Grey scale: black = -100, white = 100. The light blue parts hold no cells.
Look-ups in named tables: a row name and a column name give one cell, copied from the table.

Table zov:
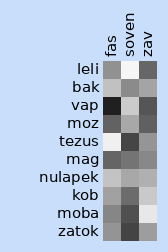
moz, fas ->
-23
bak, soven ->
9
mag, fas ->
-21
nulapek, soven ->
32
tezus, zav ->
17
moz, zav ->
-25
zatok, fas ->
16
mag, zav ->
7
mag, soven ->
-9
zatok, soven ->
-47
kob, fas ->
26
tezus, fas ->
88
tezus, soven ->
-46
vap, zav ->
-33
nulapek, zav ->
38
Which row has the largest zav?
moba

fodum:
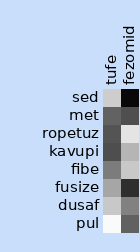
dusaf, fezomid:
1
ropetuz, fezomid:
79
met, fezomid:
-38
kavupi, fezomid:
42
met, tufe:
-23
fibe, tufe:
-3
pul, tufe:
96
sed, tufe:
61
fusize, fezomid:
-64
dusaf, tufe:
57
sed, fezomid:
-93
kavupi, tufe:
-39
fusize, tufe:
30
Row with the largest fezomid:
ropetuz

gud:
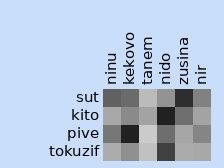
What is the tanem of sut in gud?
47
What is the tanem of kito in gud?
28
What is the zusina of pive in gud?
30
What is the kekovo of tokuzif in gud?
13
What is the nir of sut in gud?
1
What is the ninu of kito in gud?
32

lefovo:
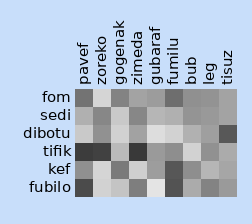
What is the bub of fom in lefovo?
13
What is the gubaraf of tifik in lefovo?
21
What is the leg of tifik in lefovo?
14
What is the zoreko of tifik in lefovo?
-49
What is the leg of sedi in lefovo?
20
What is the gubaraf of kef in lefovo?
23
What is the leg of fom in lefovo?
15
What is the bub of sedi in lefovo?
16
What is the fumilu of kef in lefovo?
-32
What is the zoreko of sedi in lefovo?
6
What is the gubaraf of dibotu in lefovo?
73
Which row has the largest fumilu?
dibotu

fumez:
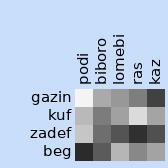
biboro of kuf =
-3
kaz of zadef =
-37
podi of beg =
-66
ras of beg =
7
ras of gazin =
-1
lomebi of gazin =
19
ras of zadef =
-62
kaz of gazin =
-49
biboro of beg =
-29
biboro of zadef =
-14
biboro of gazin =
33
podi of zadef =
55
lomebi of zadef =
-34
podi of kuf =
45
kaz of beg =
28
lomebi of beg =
43
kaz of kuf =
29
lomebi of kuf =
26
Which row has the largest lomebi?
beg

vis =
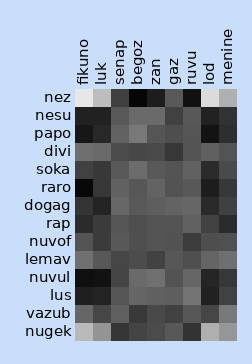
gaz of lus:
-26
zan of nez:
-77
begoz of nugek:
-47
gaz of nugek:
-31
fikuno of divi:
-13
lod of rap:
-48
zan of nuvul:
-12
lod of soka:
-66
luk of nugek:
16
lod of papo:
-85
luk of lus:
-72
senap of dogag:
-19
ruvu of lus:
-10
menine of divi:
-34
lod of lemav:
-21
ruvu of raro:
-31
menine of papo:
-64
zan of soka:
-30
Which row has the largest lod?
nez

